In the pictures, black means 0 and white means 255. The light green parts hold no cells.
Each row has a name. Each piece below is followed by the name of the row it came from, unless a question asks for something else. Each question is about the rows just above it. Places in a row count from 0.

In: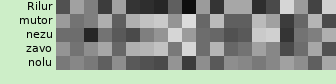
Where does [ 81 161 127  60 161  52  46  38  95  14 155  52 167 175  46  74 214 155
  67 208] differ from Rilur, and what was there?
13, [167]
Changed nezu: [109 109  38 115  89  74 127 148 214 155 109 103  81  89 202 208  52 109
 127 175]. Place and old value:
17, [115]
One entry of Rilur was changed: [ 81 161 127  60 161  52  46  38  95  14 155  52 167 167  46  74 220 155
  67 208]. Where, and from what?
16, [214]
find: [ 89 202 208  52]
nezu
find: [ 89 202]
nezu

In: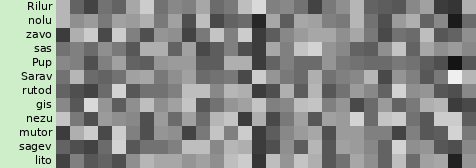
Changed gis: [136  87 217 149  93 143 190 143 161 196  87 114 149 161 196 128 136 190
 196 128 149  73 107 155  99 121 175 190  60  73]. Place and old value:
27, [182]
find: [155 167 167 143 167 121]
zavo
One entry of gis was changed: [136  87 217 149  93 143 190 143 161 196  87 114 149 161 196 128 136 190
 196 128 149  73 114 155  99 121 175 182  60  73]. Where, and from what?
22, [107]

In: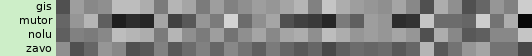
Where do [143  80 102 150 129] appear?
gis
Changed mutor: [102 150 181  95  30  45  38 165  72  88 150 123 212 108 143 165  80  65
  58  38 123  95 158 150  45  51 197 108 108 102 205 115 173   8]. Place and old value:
8, [65]
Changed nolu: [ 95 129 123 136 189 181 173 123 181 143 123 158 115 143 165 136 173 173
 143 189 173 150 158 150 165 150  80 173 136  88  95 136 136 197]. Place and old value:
16, [165]
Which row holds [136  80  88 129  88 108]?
zavo
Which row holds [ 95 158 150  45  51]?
mutor
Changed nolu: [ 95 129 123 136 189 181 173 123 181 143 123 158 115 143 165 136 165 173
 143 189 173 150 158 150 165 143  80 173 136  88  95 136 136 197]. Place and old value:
25, [150]

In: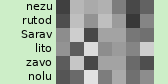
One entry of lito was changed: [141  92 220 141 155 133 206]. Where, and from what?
0, [147]
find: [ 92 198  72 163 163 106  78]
zavo
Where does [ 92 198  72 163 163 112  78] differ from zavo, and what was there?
5, [106]

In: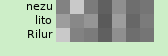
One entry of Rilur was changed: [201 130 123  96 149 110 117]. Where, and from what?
4, [143]
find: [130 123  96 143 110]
Rilur
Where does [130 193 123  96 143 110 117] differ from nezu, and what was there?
1, [201]
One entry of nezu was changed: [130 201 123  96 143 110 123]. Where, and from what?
6, [117]
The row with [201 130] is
Rilur
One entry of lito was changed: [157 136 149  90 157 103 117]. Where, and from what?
6, [123]

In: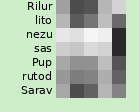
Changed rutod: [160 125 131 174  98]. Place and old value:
0, [152]
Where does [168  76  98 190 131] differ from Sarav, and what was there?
3, [182]
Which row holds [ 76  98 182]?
Sarav
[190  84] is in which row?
Pup
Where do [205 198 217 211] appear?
sas

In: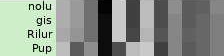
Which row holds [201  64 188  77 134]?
gis
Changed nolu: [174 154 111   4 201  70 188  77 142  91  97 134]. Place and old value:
5, [64]
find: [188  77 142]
nolu
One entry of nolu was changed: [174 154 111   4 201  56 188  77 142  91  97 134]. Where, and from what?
5, [64]
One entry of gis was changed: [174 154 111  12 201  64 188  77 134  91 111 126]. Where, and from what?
10, [103]
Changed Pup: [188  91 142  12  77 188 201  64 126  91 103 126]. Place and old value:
8, [134]

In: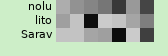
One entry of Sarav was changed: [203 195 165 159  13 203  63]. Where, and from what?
0, [195]
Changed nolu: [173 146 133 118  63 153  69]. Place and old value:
4, [56]
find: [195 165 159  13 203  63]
Sarav
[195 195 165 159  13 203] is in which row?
Sarav
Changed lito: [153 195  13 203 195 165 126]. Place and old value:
0, [159]

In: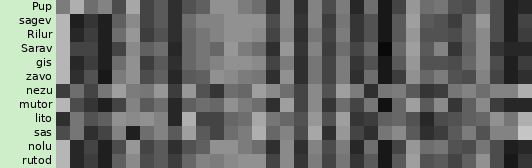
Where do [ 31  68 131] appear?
mutor
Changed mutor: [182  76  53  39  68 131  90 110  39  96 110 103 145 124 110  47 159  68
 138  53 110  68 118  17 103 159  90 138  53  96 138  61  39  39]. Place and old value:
3, [31]
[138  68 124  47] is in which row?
gis
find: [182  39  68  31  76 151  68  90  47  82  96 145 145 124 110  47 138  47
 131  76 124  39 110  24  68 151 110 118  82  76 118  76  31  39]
nolu
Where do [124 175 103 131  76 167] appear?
sas
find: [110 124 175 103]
sas

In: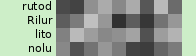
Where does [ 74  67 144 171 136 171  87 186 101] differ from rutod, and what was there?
8, [107]
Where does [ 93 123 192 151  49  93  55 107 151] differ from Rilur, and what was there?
7, [115]

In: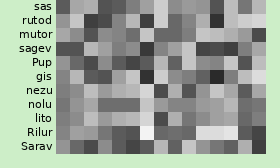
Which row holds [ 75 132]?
rutod
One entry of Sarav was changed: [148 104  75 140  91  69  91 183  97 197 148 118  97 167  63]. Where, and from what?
13, [175]

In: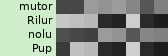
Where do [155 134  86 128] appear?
mutor
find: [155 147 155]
mutor
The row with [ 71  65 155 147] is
nolu
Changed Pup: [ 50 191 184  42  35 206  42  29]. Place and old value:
0, [58]
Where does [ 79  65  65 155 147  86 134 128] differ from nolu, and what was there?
1, [71]
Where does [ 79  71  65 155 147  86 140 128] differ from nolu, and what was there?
6, [134]
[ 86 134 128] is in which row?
nolu

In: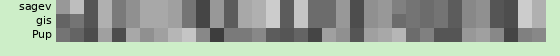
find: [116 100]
Pup
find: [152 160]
Pup

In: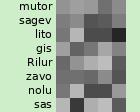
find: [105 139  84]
zavo
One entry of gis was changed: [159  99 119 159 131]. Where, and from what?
3, [166]
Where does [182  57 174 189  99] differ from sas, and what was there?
4, [91]
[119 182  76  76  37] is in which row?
lito

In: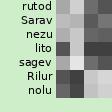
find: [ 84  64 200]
Rilur
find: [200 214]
Rilur
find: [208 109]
rutod

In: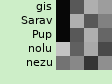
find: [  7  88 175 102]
Pup
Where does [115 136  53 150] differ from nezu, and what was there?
3, [143]
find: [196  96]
nolu
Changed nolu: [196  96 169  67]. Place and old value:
3, [73]
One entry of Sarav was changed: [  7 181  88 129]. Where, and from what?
1, [175]
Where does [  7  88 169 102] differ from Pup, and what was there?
2, [175]

